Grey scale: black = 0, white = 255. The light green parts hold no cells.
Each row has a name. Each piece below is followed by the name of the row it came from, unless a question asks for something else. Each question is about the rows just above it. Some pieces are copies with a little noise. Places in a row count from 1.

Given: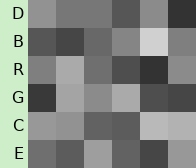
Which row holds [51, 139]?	R
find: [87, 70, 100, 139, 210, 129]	B
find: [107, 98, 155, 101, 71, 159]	E

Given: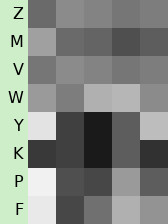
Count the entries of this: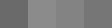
4
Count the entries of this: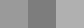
3
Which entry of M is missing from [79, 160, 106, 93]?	[100]
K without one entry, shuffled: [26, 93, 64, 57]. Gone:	[49]
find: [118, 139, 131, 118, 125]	V

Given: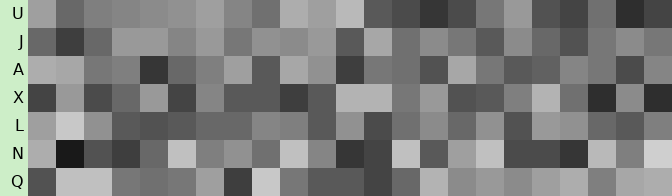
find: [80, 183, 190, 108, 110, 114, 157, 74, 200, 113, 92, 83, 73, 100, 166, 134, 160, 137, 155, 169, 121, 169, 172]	Q
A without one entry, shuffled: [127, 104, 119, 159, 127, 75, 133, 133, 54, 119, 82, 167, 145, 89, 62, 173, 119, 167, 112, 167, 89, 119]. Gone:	[97]
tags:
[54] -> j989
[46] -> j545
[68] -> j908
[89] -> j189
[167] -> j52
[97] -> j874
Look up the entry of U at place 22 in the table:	j545
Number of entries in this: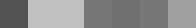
7
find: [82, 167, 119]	A
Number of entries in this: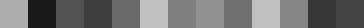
13

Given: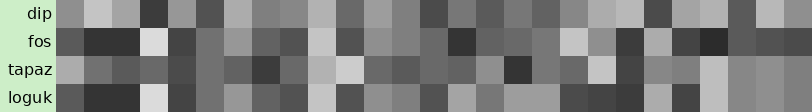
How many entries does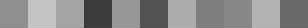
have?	11
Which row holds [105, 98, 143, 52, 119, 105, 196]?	tapaz
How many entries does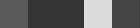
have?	5

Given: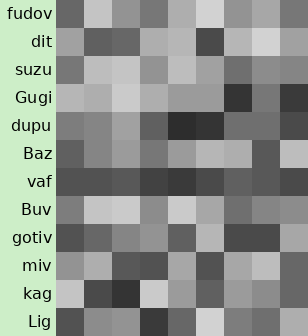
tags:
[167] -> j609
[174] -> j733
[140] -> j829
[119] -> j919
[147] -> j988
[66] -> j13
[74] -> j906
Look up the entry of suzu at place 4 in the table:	j988
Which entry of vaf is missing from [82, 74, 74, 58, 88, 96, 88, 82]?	[66]
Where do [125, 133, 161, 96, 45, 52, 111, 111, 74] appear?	dupu
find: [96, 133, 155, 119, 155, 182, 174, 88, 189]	Baz
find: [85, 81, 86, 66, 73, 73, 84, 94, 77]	vaf
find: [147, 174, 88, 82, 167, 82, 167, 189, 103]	miv

